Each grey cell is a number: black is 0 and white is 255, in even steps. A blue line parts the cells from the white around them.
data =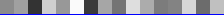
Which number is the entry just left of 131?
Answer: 124
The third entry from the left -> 51
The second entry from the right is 108
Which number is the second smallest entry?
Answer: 58
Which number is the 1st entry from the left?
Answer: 139

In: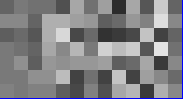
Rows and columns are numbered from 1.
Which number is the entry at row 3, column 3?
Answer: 86
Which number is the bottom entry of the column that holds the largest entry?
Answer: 175
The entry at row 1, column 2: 121
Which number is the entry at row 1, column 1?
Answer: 100
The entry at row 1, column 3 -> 113
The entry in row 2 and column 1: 136
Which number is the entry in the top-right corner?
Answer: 100
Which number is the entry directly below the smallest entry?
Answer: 106
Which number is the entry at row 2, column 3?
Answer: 100
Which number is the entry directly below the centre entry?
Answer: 151
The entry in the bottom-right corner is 136
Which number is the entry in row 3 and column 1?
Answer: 94
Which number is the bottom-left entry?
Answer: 129
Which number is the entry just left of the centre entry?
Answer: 182
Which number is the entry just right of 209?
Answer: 188
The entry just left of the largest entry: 86
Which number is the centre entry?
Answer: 121
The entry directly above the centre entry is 106
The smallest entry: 44
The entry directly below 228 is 58
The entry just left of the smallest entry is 159
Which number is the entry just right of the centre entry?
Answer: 209
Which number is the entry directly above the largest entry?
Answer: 66

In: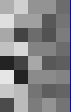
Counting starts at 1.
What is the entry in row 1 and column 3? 147
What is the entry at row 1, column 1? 175
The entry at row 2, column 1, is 223
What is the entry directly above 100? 131
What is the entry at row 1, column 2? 208
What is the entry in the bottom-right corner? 116
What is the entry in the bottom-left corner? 75
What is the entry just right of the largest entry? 35
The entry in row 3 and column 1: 168

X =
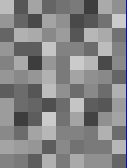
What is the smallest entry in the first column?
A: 93
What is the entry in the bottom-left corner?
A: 130
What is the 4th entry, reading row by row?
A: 101
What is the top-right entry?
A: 144
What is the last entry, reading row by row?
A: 101
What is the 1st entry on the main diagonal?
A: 189
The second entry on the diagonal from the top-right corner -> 114
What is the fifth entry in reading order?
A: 114
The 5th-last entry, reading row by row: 122
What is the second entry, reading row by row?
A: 86
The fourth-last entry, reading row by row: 170
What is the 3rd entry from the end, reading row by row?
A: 144
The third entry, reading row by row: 164
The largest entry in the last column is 203
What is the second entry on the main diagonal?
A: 101
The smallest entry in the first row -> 61
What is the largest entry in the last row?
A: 177

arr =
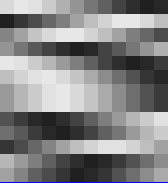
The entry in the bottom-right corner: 170
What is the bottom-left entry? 162
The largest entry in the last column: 225
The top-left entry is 217
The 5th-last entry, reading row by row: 53
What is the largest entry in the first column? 231
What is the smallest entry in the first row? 32
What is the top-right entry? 40
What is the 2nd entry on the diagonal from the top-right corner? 217
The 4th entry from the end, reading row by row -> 82
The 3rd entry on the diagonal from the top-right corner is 126
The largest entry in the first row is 231
